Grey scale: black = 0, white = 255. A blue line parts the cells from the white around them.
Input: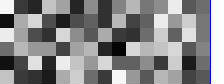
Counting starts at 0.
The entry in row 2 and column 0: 236
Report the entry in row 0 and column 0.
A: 246
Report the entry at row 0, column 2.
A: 37
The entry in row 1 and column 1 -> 171
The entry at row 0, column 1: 58
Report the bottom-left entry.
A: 195
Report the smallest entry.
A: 4
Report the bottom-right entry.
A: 88
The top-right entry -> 109
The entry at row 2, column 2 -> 77
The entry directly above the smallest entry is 58
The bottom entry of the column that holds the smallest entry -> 246
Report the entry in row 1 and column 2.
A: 215
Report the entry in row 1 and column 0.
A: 16
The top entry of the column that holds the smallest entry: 131

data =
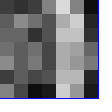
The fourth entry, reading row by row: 130
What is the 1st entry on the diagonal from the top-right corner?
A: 14
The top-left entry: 61
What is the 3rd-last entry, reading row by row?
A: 206
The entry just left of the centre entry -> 112
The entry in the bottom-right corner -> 26
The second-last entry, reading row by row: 151
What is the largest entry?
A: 218
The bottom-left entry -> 130
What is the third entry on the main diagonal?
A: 49

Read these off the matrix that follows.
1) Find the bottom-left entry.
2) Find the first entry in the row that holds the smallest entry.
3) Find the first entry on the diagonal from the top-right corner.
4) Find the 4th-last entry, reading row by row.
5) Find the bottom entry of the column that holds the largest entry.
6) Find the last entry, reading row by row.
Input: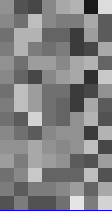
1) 82
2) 145
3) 220
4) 112
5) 229
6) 211

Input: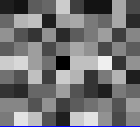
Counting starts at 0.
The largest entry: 239
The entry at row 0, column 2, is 92
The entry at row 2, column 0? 146
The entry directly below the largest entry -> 122
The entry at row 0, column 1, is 19
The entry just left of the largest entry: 192
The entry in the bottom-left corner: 122
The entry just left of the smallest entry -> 113
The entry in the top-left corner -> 30
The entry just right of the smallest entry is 192
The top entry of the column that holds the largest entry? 19
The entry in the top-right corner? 73
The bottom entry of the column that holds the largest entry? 146
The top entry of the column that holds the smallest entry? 204
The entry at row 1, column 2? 192
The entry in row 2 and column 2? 52
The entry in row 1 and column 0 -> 103
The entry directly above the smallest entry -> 122
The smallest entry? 0
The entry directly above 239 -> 73
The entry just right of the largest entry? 52
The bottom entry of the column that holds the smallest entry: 30

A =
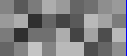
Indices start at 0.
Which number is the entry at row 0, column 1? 89
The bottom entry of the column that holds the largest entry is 196
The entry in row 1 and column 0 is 154
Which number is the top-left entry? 132
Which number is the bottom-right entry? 142
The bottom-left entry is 101
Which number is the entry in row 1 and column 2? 47
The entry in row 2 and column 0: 123
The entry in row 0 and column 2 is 123
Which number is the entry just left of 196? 132
